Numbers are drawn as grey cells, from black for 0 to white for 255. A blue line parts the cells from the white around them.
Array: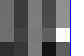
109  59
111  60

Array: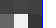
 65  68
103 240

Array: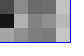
 74 138
 22 176

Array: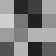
174  37
207 119

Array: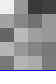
238 152
162 134

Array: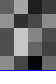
 97 165
147  48
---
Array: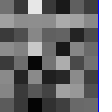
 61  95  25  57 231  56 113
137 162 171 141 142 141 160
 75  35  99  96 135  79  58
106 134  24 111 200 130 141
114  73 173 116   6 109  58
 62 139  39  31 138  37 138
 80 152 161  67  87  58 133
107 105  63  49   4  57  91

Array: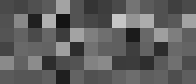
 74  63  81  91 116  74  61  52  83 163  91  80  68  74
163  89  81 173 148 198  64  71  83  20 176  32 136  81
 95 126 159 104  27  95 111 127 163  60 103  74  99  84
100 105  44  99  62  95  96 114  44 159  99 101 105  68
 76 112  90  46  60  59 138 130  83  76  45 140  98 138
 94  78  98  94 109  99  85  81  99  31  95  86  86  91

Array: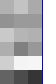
170 195 177
154 154 146
177 181 201
152 128 174
246 244 207
 53  76  99

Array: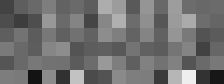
107 104 108 157 104 149  89 156 173  93 106  98 126 105  94  67
101 109 171 155  86 143 108 176 135  69 132 106 152  78  61  77
 91  83 121 149  97 132  99 127 141  98 113  96 120  92 115  94
102  66 132 117  92  97 116  88  96  93  84 141 134  93 105 122
120 106  84 129 114 129  95 126 153 108  91 113 114 120 105  85
 23  50 238 182  58 125 126 138  83  75 194  49 139  19 122 125

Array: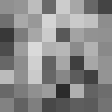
 68 103 167 204 105 189 149 144
141 193 202 180 212 152 169 112
145 146 163  88 203 167 124  56
137 178 139 183 177 218 157  76
147 167  63 167  98 208 141 103
148  65  92 135 103 202 144 187
109  99 176  43 156 144 124 104
115  91  94  80  72 127  98 130

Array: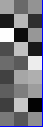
147 105 166
 46 184  25
151  12 254
 25 193  76
237  90 108
175 166  65
157 126  94
  3 199  62
144  87 121

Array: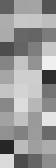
 84 164 163  96
189 198 199 173
124 100 103 171
199 125 100  77
239 147 195 133
 45 206 206 165
115 204 211 195
136 183 220 135
229 154 193 162
106 155 129 145
172 159 187  38
140 100  75 218

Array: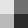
111 229
 44 185
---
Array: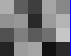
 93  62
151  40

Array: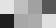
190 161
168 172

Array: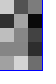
 82 124
163  10

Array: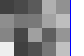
 73  90
119 121

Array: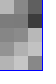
136  95
123  60

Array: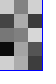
130 209
172  59

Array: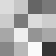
199 101
123 220
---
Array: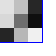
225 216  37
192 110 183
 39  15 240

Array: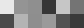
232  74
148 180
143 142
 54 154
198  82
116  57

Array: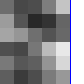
109 156 165  79 121  94
 72  85 150  71  87  59
 77  40 111 119  95  77
126  51  83 187 148 123
196 101 104 232 215 152

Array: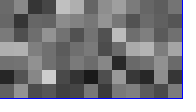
106 103 122 175 113  38  97
136  53  79 177 115  84 148
 53 102 110 127 145 135  76
 70  99 147 112 112 205  86
192 140 114  91  96  73  64
175 130  81 111 122  51  69
101 119 115 122 108  26 120
142 148  81  76 135  78  58
159 119 188 107  40 153 121
123  82 110 170 105  56 128
102 107 127 180 113  39  92
 93  96  90 125 145 142  74
116  85 112 165 106  54 124

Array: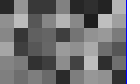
 40 144 135 166 132 127
149 188  54  63 123 110
 56  87  96  87  49 126
 56 134 101 103  62 106
129 180  62 155 141  42
 38 136 116 144  66 126
 47  30 146 170 189 151
 35 191 153 110  46 145
181 159 123  85 111  47

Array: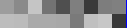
157 189
138 187
197 170
115 170
 79 168
127 122
 58 192
125 199
128  56

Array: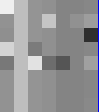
239 146 143 212 120 146 146 146
190 190 190 190 190 190 190 190
148 148 148 123 226 148 148 148
144 197 144 144 109 144 144 144
132 132 132 132  85 132 132 132
132 145 132 132 132 132 132 132
135 157  46 135 160 135 135 137
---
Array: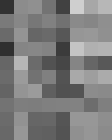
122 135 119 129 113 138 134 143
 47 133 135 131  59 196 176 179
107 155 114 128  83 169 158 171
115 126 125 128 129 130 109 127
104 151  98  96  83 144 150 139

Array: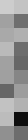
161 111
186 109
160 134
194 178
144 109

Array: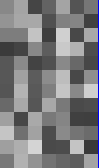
148 167 168  80 129 133  64
 59  67 136  93 201 178  77
 87 161  92 140 189  72 143
105 168  86 168 121  74  77
197 112 162  76 138 116 107
120 178 147 115 102  92 164

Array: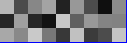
38 160  38  18 200  96 152 132 130

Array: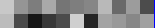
188  74  22  56  75 207  37 163 153 135 160

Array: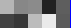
66  55 188 234  91

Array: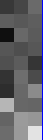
 94  88  94
 86  78  87
 51 110  75
182 103 101
108 154 227

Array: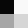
166 214

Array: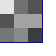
82 163 163
